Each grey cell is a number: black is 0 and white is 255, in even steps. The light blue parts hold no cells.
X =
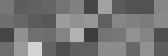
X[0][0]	118
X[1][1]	103
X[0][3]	102
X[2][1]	144
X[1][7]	96
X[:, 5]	[129, 145, 177, 95]
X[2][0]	69
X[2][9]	145
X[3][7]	140
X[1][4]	156
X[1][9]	129
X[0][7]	161
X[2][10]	133
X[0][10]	82
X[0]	[118, 93, 97, 102, 116, 129, 70, 161, 91, 82, 82, 135]

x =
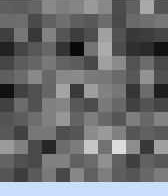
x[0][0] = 95
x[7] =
[66, 107, 81, 129, 133, 88, 76, 121, 104, 66, 84, 69]
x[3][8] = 77
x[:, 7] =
[136, 108, 160, 171, 160, 120, 129, 121, 104, 153, 114, 144, 125]
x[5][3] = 104
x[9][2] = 120
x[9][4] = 79
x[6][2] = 80
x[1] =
[107, 109, 75, 97, 111, 95, 88, 108, 74, 106, 111, 118]
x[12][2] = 90
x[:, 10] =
[168, 111, 61, 42, 108, 146, 107, 84, 104, 97, 57, 97, 104]
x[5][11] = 79
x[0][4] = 125
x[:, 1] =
[92, 109, 119, 69, 93, 107, 65, 107, 93, 66, 129, 81, 61]
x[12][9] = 85
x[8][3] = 129
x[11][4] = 129
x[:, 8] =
[77, 74, 83, 77, 139, 106, 118, 104, 86, 129, 220, 96, 93]
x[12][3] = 121
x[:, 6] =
[153, 88, 78, 116, 72, 122, 158, 76, 126, 140, 198, 107, 97]
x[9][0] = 88
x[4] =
[70, 93, 102, 120, 98, 93, 72, 160, 139, 82, 108, 71]
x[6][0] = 18
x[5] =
[95, 107, 137, 104, 136, 138, 122, 120, 106, 87, 146, 79]

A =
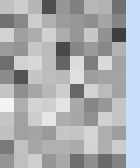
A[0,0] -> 192
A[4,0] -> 110
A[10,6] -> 211
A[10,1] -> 193
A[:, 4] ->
[150, 156, 172, 73, 100, 186, 205, 227, 173, 197, 177, 169]
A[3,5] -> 135
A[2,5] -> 151
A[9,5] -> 196
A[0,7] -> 178
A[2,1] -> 160
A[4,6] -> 125
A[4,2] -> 216
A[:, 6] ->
[183, 143, 199, 154, 125, 158, 210, 135, 145, 213, 211, 143]
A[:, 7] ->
[178, 165, 146, 136, 218, 164, 187, 152, 209, 174, 175, 105]
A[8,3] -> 230
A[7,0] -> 243
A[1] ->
[113, 137, 205, 176, 156, 151, 143, 165, 132]
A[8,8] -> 196
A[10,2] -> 166
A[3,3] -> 187
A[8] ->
[197, 161, 205, 230, 173, 167, 145, 209, 196]
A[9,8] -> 158
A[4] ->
[110, 210, 216, 188, 100, 220, 125, 218, 162]
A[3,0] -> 155
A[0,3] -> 79
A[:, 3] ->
[79, 176, 209, 187, 188, 189, 184, 207, 230, 154, 176, 150]
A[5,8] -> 164

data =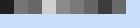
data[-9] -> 31
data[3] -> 207
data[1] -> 117
